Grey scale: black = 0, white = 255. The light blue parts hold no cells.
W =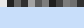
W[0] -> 231
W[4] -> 163
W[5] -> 89

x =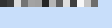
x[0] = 49
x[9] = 222
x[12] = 196
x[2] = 219
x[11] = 247

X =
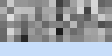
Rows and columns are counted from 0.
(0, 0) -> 127
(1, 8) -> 99
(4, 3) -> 96
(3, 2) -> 127
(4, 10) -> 107
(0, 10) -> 161
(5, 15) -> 116
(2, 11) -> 115
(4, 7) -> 192
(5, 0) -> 103
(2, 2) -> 164
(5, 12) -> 154
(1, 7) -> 167
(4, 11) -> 123
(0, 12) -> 150
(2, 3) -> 129
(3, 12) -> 137
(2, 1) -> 222
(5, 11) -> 132
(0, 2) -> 149
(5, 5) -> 141
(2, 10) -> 105
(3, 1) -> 142
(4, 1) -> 212
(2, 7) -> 175
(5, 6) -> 119
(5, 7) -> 154
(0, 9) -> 103
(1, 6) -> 166
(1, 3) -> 189
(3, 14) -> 80

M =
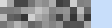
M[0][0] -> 217
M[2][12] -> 56
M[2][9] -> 141
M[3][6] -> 148
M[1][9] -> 148
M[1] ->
[124, 122, 128, 159, 164, 194, 175, 132, 142, 148, 73, 187, 100]
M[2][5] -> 171
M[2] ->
[188, 98, 89, 53, 208, 171, 154, 120, 68, 141, 52, 154, 56]
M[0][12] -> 133
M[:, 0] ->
[217, 124, 188, 118]
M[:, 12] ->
[133, 100, 56, 163]
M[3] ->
[118, 143, 179, 153, 102, 117, 148, 132, 148, 79, 85, 83, 163]

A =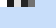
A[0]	254
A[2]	226

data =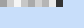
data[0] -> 161
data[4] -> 170
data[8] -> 51
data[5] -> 209

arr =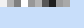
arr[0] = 241
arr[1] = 178
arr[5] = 180
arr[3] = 254

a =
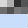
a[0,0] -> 216
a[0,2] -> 48
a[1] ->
[108, 81, 121, 108]
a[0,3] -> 84

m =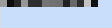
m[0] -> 157
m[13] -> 16
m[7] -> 113
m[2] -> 40
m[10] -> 105

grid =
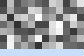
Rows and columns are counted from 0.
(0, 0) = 61
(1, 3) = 94
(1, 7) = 140
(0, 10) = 153
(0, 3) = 121
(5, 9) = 93
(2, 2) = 195
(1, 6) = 117
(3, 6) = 70
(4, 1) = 164
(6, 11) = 93
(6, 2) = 128
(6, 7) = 185
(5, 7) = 152
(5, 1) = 240
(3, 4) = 184
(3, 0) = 106
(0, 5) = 101
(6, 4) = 125
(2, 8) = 91
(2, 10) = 231
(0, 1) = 190
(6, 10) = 105
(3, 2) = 49
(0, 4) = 136
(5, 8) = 74
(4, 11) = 129
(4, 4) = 71

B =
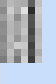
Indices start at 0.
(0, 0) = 155
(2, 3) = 183
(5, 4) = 84
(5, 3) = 183
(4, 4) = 71
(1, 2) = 171
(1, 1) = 205
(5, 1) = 188
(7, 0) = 138
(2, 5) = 197
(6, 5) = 190
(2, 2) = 141
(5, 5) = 186
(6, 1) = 177
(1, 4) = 44
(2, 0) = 157
